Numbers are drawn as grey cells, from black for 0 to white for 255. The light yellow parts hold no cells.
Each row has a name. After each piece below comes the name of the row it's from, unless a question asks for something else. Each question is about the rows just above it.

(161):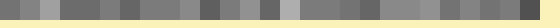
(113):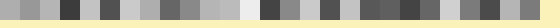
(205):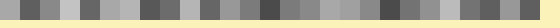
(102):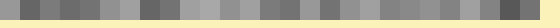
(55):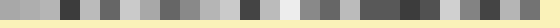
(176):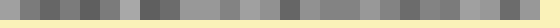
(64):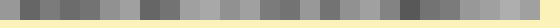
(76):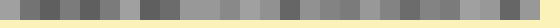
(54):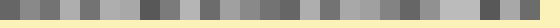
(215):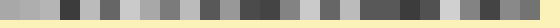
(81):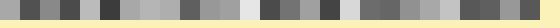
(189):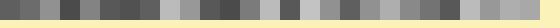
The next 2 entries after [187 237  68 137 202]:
[ 81 195]
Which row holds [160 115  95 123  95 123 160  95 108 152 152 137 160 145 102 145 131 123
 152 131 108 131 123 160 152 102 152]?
(76)
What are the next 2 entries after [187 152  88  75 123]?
[187  88]
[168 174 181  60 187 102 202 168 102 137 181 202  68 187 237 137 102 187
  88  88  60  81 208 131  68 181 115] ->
(55)
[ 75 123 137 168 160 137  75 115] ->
(205)
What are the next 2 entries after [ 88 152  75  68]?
[131 202]

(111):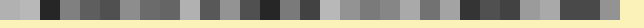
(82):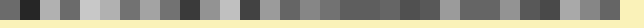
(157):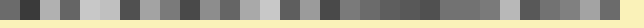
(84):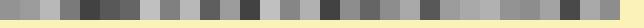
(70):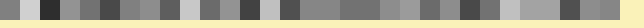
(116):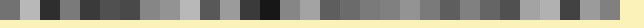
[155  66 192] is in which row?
(84)
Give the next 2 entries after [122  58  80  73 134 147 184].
[ 88 155]
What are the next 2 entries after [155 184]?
[122  66]
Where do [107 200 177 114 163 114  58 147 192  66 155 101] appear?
(82)

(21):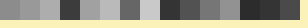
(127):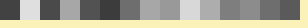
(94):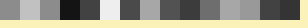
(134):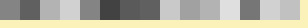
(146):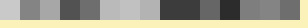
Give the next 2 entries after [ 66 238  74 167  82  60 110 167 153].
[66 52]
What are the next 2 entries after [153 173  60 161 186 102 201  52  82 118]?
[146  44]

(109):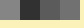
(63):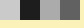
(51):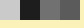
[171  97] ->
(63)
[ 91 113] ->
(109)

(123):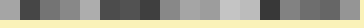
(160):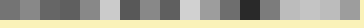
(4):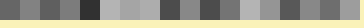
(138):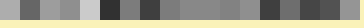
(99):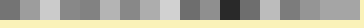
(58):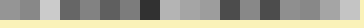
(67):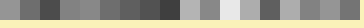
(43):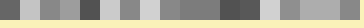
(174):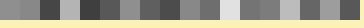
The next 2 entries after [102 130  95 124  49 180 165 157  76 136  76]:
[143 136]
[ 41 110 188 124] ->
(99)
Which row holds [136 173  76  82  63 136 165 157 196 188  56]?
(123)
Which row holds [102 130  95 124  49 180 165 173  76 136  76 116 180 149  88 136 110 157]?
(4)

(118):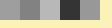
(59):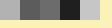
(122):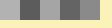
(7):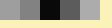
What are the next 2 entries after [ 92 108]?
[ 31 198]
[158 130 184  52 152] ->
(118)
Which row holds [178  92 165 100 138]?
(122)

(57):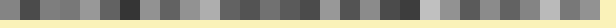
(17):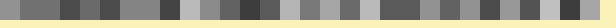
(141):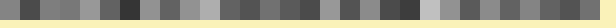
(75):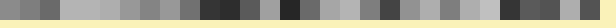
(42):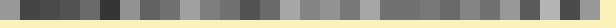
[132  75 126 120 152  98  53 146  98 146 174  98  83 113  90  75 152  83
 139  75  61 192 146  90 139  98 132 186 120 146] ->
(57)
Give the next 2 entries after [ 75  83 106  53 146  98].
[113 160]
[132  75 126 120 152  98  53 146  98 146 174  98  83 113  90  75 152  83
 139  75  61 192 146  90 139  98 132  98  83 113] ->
(141)
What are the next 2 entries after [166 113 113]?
[120 106]
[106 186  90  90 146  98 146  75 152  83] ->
(17)
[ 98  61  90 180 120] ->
(17)
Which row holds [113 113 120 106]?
(42)

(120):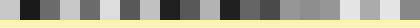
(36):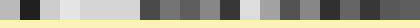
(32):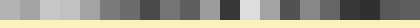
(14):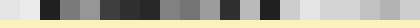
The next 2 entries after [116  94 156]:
[ 55 221]
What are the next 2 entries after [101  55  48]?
[88 94]
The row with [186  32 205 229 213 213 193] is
(14)
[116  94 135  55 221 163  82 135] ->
(36)
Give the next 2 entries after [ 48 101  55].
[88 94]

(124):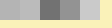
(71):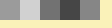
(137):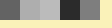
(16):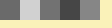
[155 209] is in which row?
(71)
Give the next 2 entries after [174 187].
[ 43 126]

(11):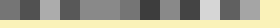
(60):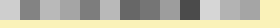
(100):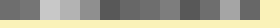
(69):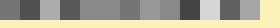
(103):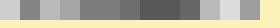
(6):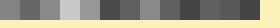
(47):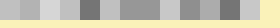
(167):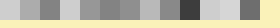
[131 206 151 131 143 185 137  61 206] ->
(167)
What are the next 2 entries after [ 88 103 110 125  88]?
[110 165]

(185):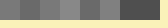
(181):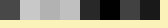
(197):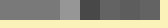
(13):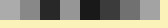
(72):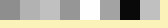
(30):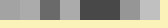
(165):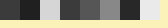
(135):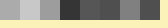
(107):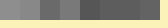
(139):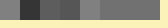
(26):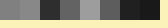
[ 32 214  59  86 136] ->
(165)
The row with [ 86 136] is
(165)
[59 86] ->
(165)
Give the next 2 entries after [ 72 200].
[178 192]

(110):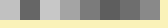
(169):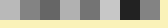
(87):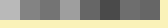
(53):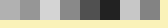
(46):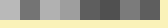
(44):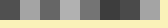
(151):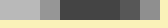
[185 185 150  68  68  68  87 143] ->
(151)
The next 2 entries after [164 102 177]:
[116  61]
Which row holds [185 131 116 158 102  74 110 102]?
(87)
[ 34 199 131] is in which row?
(53)
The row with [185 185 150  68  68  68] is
(151)
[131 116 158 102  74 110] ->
(87)

